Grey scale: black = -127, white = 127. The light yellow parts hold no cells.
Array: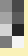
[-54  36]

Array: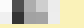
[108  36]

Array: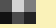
[ -2 -51]

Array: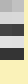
[65 88]

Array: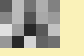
[  1  40 -88 -87]

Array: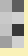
[-33  73]

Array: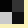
[-76  74]

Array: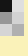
[95 23]
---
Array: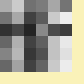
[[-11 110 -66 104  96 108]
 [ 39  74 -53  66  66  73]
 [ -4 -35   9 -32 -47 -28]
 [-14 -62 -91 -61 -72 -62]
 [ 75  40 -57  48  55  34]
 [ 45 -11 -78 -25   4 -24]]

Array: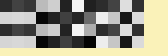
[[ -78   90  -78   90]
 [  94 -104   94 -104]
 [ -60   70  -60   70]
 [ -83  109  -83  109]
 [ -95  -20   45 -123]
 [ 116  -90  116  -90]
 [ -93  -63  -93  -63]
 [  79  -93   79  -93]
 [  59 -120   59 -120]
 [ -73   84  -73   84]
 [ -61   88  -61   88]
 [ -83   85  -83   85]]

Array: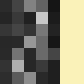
[[-106  -99  -92 -104  -58  -96  -96]
 [ -28   71   -7  -21  -21  -69  -86]
 [   2  -94  -75   23  -86  -88   12]
 [ -59  -70  -58  -86  -11   46  -36]
 [ -84  -90  -73  -87  -86  -76  -82]]

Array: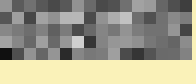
[[ -65   -3  -59   12    2]
 [ -48    9   21  -26  -20]
 [ -25  -14  -13  -17  -21]
 [  27  -46  -13   -8  -43]
 [  34  -17   -3   16  -74]
 [ -15   66   19   25  -52]
 [ -46   45   -8   22   31]
 [ -53   18    5    4   -3]
 [ -21  -52  -22  -73   -7]
 [  18   55  -52   79    6]
 [ -39   54   -4   22  -85]
 [ -54   17  -31  -22   21]
 [ -39   34    1   31  -25]
 [ -14  -56  -17  -23   19]
 [ -36   31   -5    7  -48]
 [  21  -41    7   34 -111]]

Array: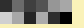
[[  39 -126]
 [  22  -81]
 [ -44   43]
 [ -64  -90]
 [ -20   40]
 [ -81   80]]

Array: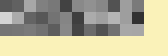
[[ -5 -78  38]
 [ 30  30  39]
 [-45  53 -14]
 [  7  32 -45]
 [ 17  43 -20]
 [  9 -64 -58]
 [-61   5   8]
 [ -7 -12 -34]
 [  0 -40 -14]
 [ 39 -27  -5]
 [-30  43  -9]
 [-39  84 -11]]

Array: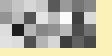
[[  7  89 -15 -55]
 [-10 -63 -50 -30]
 [ 26 123  55 -66]
 [-38  59  17  86]
 [ 72 100   6  52]
 [ 86 -42  52 -47]
 [ 69  59 -97  92]
 [ 48  19  93  97]]
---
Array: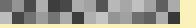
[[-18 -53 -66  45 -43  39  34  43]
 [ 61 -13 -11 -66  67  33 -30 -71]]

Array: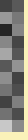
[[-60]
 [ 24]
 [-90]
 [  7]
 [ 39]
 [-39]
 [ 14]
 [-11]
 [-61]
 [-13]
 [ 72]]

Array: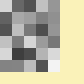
[[ 85 -45  22]
 [-29  31  16]
 [-44  -7  21]
 [ 65  85  -8]
 [ 87 -51  89]
 [  3  60 115]]

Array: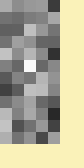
[[ 43  24 -68]
 [-13  -3  39]
 [-31  63 -11]
 [-13  17 -27]
 [ 66  53 -78]
 [  0 121   8]
 [-38  -9  19]
 [-62  63   5]
 [-14  35 -40]
 [ 57  40 -87]
 [ 67 -14 -61]
 [ 47  17  30]]

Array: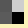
[[-41]
 [-36]]

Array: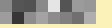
[[  9 -45 101  27]
 [ 29  13  12 -15]]

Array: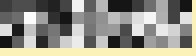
[[ -66  -50  -94  113   55 -106  -17  -62]
 [ -31  124  -80   19   17   33  117  -61]
 [  96   66   -9   93   22  -53    3   83]
 [-108   94   -2  107   73  -39   31   61]]
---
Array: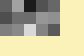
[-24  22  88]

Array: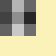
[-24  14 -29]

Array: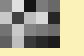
[-23  88   4  62]

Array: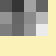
[-28  11 -22]

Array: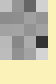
[81 32 36 57]

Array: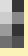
[-73  77]

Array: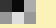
[44 94]

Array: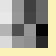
[-24 -60 -49  90]

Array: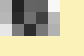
[120 -63 -82]
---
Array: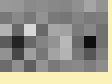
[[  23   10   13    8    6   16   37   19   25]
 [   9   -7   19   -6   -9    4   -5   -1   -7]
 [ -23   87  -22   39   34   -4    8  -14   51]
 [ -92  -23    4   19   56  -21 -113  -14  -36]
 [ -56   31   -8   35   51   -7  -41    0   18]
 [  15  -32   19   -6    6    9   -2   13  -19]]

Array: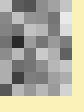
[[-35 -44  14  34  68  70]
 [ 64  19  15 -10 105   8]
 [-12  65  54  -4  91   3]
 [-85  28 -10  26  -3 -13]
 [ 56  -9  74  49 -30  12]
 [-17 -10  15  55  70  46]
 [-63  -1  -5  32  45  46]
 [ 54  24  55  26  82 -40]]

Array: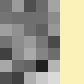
[[ 27 -48 -20  36 -17]
 [-16 -16 -15  12 -11]
 [ 17 -15 -31  24  31]
 [ 13  27  -8 -53 -12]
 [ 10  41   4 -18 -63]
 [-19 -27 -95  53  40]
 [-63  46  73  90 -47]]

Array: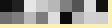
[[ -94  102   74   55    0  -44   91 -110 -112]
 [  -2   57   -3   94 -116   52   81   79  -15]]

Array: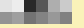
[[109 -86 -40  46  75  99]
 [ 31 -12   3  24   1  19]]

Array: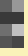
[[ 24 -30]
 [-70 -70]
 [ 64 -16]
 [-57 -43]]

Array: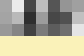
[[107 -56  62 -42  21  32  39]
 [ 57 -80  28 -56 -46  64  36]
 [  5 -61  -4 -34 -16 101  24]]

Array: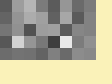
[[ 29  53  -4 -36  22 -21  -4 -37]
 [ 20  44  32 -30  39 -37   2 -27]
 [ 17 -45  29  32 -36   6   2 -10]
 [ 82  21  -7 -65 105  -3  16 -40]
 [-12 -14 -28   0 -21  12   8 -19]]

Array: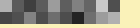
[[-36 -64 -35  28 -33   1 -26  73 -48  49]
 [-47   3 -50 -17 -50 -92 -16  28  48 -57]]
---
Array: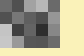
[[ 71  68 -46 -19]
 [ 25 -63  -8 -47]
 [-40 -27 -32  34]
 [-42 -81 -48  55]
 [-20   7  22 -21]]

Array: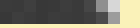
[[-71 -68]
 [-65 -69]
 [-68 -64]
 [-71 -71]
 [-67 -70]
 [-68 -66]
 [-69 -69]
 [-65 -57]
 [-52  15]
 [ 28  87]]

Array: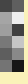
[[ -11  -33   -7   30   37  -58]
 [-104    9   70  -63  111  -32]]

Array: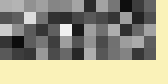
[[ -38  -75   77  -44   47]
 [ -66 -115   13  -32   52]
 [ -73  -34  -36   93   17]
 [  25   -8  -74  -11   32]
 [ -52  -65  -31  -78    5]
 [ -23   30  112  -82    9]
 [ -88  -43 -101  -56   37]
 [  46   18   31  -38  -84]
 [ -40  -52  -14  -54   35]
 [ -13  -14   46  -74   -9]
 [   3   29  -80   32 -113]
 [ -72   43  -23  -91  -66]
 [ -38  -34   35  -48  -28]]

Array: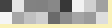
[[117 -60]
 [ 39 100]
 [ 64   2]
 [ 78   1]
 [-21   8]
 [ 12 -72]
 [ 37 114]
 [ 27  80]
 [ 93  32]]

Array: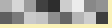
[[-32  49]
 [ -4  86]
 [ 74  28]
 [ 67 -62]
 [ 14 -82]
 [-26  77]
 [ 53 108]
 [ 77   8]
 [-65  18]]
